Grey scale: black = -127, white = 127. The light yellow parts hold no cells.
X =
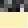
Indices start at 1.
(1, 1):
-94
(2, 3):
-36
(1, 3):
20
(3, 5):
-112

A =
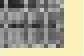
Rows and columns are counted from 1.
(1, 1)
-84
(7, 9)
-84
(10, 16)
-13
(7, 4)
-89
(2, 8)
-63
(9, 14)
-27
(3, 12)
-22
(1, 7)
48
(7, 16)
12
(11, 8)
26
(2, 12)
-42
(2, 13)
-4
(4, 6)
18
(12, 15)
-46
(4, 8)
39
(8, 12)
31
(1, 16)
19
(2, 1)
-95
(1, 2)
41
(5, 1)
30
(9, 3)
34
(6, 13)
-51
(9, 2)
-18
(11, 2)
4
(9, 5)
29
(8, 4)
19
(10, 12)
28
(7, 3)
-57
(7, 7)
-33
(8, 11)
-14
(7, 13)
-54
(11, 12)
27
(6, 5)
5
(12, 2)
-43
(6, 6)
-24
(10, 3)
38
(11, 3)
23

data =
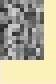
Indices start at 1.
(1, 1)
-26
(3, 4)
75
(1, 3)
-46
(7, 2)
-78
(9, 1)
-49
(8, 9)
68
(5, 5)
-24
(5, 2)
17
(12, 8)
19
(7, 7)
20
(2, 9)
40
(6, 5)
-12
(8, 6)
-46
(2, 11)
32
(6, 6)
19
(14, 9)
-45
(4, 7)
-59
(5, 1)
23
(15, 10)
-53
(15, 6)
39
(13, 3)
64
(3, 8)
-13
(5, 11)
-35
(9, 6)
-6
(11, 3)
82
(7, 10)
34
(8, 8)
-57
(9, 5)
-66
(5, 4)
31
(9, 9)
22
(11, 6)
-31
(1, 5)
-6
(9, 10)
11
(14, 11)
-20
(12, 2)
27
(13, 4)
12
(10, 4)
48

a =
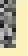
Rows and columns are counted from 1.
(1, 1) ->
28
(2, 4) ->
2
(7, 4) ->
-48
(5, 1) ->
12
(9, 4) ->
-12
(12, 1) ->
64
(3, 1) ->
74
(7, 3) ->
-28
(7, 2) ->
42
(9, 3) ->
55
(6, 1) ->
-70
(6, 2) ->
-7
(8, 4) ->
-96
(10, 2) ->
-95

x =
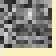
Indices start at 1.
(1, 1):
4
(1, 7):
21
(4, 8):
97
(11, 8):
22
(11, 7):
-57
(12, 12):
13
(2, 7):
-87
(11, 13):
-23
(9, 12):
-26
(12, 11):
22
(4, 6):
8
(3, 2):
39
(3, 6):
-3
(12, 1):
48
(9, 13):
-23
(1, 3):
-77
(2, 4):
24
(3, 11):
8
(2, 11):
-63
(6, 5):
40
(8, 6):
-54
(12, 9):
36
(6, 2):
-64
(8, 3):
38
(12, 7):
12
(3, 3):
-76
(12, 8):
9
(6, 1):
34
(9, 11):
-46
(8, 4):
-61
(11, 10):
-57
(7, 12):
-39
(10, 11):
19
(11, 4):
36
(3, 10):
-35
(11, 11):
-75

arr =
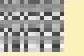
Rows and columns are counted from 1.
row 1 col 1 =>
-24
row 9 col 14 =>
-51
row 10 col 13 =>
25
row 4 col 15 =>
89
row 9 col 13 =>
108
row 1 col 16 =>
-20
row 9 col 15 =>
-57
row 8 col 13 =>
-31
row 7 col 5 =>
60
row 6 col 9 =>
27
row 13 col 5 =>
-23
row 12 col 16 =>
117
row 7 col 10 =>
33
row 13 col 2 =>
-43
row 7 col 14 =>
64
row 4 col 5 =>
90
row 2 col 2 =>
2
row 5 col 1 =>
105
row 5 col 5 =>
-55
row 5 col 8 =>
102
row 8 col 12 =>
-30
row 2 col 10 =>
28
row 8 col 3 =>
-64
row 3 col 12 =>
8
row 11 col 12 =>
56
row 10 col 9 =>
42
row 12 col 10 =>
81
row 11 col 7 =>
-18
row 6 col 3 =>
19
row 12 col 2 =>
-47
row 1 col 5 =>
32
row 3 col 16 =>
12
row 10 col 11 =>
16
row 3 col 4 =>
9
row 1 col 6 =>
-25
